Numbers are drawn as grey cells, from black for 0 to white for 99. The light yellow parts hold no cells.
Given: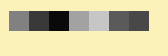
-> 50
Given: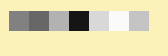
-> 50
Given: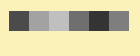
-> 29
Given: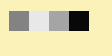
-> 51
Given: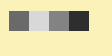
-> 41
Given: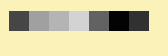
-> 27
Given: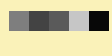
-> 49
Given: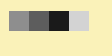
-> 55
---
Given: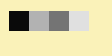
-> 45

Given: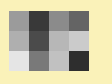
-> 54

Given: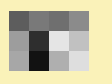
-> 43

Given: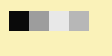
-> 90

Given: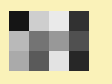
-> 91

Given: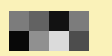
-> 7
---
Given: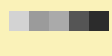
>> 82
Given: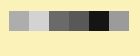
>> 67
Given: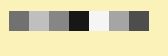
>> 44
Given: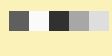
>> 37
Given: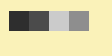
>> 18
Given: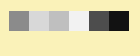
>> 54
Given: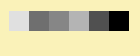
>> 87
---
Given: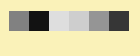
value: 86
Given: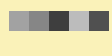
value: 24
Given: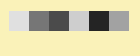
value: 29
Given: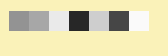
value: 91
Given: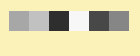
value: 18
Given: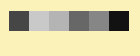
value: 70
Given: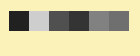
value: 31
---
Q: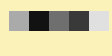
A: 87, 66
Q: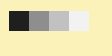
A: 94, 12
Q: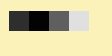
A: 87, 18
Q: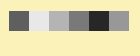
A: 59, 37
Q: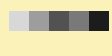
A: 11, 84
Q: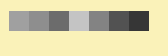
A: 21, 62
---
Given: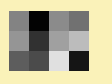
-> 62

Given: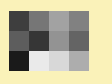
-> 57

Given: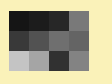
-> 43

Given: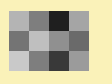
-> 56

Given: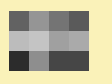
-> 62

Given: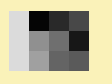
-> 43

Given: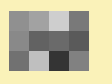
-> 41
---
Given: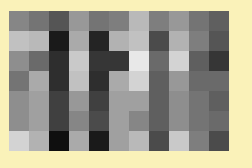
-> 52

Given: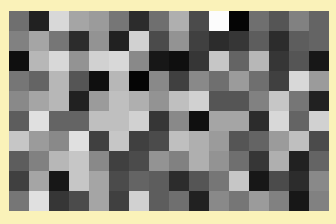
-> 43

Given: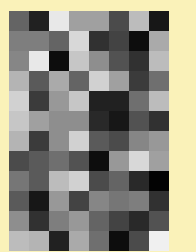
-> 39

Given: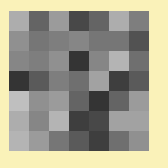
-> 67

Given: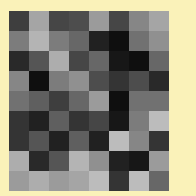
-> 24
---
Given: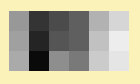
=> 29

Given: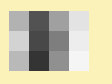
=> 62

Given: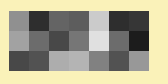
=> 39

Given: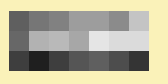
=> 50

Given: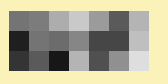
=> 67

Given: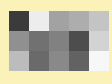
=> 63
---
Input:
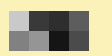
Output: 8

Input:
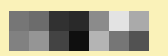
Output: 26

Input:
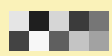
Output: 37

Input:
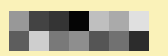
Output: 47

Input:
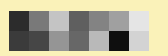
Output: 58

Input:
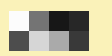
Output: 66

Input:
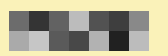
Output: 35

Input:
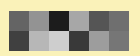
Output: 80

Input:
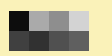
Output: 31
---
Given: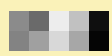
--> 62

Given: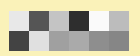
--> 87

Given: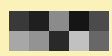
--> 57

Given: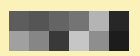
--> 52

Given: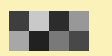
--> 13

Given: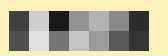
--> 87

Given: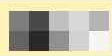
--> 16

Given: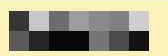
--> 14
